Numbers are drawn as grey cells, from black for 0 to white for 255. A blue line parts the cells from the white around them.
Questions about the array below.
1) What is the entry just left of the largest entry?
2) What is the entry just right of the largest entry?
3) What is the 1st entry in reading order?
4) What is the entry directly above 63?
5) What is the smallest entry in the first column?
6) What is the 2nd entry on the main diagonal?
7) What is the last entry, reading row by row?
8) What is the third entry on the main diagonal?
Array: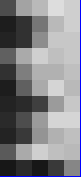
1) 185
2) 207
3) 77
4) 170
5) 23
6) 49
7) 134
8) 141

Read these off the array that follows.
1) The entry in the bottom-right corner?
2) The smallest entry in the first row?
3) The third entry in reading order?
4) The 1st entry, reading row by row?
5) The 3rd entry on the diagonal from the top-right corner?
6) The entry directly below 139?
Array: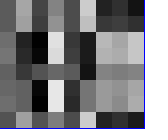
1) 27
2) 19
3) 69
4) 91
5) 184
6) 48
